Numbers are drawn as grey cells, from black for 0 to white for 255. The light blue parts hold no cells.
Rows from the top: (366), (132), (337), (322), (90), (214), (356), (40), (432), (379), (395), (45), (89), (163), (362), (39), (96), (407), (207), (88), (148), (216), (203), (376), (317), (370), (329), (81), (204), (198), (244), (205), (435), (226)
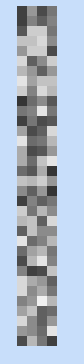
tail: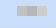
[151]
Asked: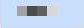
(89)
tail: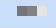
[118]
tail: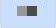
[118]
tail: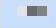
[183]
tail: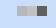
[216]

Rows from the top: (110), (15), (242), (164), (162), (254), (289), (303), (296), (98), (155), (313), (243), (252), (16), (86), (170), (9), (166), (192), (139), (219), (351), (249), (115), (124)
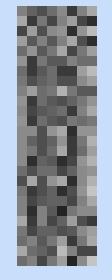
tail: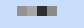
[177]
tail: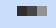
[177]

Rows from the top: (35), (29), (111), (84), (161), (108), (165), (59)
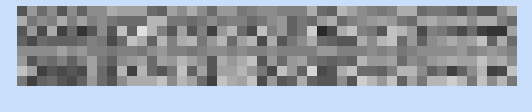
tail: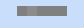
[128 152 152 128 128 128 140 128 140 119 128 140 140 140 140 152 128 140
 152 140 128]
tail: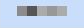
[193  86 152 107 152 161 119 107  98 107  98 181 152 152 161 107 140 128
 152 161 171 161 161 193 161 171 140]
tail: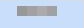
[161 193 161 171 140]

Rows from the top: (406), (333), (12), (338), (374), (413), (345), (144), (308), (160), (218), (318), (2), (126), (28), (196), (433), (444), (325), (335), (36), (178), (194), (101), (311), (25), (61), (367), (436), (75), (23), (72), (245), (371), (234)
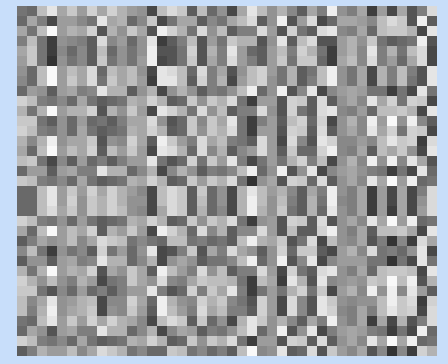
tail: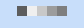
[218 166 189 126 116  93 218 156  72 218 136  84 229 209 136 136 156 136
 189 229 200 209  61 218]
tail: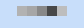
[218 200  93 200 105 146  72 178 229 200 146 178 136  93 166 126 239 146
 126 166  61 166  72 178  84 126 218]
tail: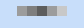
[116 200 200 105  61 166 189 136 218 126 156 105 166 218  72]
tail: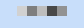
[178 136 239 146 239 136 229 166  84]
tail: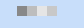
[209  61 218]
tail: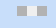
[146 200 116  93 178 105 229 146 126 166  61 156  61 166  72 156 218]

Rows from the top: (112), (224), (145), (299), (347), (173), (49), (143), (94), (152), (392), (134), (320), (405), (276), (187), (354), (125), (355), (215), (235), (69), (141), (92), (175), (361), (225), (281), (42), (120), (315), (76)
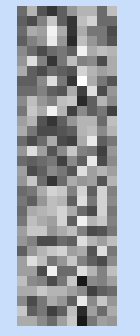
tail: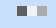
[190 180]
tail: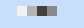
[ 95 119  64]
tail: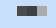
[233  95 119]
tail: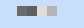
[159 190]

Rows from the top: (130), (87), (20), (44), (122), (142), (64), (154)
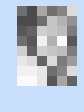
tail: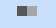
[99]
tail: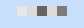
[155]
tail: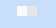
[ 87 166  99]

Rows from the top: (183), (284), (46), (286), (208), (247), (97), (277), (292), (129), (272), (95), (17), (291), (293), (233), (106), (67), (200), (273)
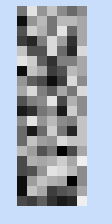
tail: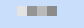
[127 195]
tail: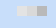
[139]

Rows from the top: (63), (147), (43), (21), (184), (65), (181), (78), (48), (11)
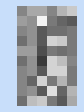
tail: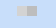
[133]
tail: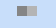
[201]
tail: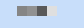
[101 180]
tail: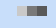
[168]
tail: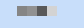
[211 121]
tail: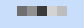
[133]
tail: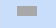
[133 180 201]

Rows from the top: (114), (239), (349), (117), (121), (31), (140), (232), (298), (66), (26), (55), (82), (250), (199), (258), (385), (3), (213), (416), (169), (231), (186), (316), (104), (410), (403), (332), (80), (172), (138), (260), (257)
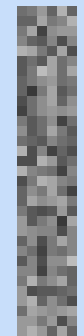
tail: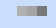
[ 89 165  78]
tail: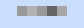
[100]
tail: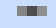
[142 188]
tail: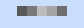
[165]
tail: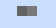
[142 153 111 121]
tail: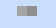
[153 165 121]

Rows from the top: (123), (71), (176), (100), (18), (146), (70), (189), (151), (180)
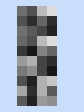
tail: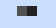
[176 197]
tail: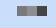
[23]
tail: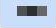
[46]
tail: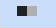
[197]
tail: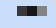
[102]

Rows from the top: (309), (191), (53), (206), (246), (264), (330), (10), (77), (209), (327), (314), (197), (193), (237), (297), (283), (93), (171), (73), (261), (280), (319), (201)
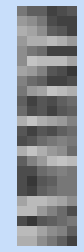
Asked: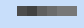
(171)
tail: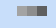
[86 65]

